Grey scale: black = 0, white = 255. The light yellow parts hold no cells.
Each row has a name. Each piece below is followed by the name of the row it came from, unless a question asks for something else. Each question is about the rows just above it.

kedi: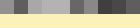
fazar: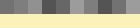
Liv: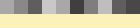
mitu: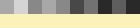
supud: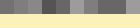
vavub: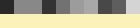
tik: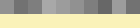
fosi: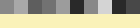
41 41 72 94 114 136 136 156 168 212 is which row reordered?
fosi
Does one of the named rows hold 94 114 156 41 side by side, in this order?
yes
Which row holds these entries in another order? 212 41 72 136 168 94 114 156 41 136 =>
fosi
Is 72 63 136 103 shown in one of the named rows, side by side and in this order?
no
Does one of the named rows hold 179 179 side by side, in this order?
yes

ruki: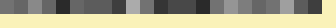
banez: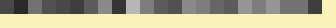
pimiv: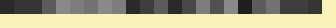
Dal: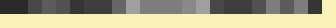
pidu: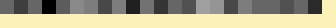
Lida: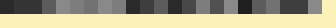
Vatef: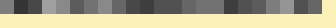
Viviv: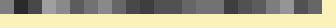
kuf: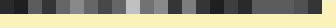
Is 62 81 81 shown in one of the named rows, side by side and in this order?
yes
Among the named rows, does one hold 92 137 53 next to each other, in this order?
yes
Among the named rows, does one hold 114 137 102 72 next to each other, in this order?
yes
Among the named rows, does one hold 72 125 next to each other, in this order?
yes
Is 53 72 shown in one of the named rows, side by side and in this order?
yes
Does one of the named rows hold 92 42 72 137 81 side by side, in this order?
no
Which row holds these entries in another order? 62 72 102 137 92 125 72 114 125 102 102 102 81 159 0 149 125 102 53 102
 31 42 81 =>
pidu

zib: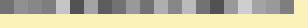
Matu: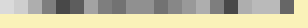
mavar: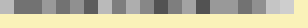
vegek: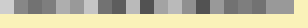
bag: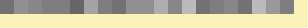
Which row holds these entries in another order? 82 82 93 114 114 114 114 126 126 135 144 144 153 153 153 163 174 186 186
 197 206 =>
mavar
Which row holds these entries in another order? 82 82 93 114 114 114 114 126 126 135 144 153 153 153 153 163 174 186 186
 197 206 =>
vegek
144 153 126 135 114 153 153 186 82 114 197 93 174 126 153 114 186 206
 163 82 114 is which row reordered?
vegek
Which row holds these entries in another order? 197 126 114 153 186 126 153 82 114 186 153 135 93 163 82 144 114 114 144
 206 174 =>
mavar

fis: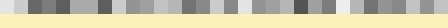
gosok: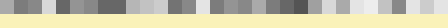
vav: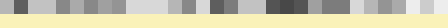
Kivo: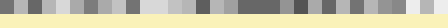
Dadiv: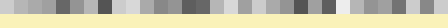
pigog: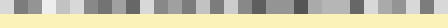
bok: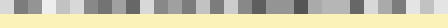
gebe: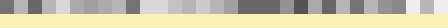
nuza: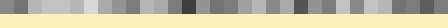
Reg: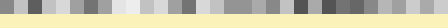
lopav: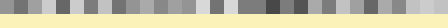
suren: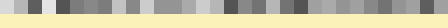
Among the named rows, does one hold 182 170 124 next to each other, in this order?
yes
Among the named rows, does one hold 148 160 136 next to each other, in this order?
yes

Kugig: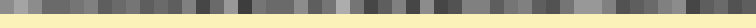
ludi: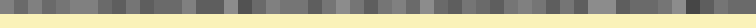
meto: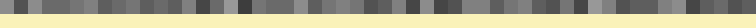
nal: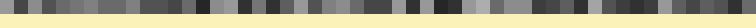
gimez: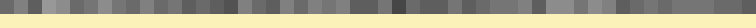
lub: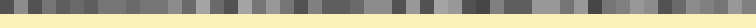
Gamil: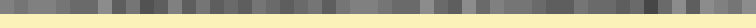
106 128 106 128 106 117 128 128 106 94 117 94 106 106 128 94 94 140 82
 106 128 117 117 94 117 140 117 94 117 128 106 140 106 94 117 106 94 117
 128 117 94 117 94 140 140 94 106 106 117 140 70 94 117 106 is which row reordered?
ludi
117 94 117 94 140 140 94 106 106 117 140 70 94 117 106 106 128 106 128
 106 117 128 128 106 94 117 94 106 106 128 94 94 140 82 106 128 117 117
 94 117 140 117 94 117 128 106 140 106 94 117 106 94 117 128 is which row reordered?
ludi
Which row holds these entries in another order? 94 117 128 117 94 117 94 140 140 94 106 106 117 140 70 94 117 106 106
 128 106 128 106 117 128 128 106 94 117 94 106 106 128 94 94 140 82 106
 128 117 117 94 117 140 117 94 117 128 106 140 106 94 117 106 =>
ludi

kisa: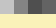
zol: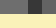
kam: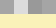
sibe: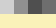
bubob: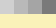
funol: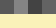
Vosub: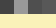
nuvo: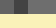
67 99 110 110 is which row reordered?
nuvo
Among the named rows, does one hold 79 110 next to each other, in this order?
yes
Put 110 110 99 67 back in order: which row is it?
nuvo
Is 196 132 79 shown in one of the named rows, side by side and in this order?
yes
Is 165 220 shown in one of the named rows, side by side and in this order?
yes

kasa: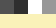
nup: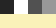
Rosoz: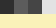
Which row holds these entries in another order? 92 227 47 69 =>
Rosoz
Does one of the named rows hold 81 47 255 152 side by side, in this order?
yes
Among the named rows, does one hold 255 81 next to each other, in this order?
yes
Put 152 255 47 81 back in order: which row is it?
kasa
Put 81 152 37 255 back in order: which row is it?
nup

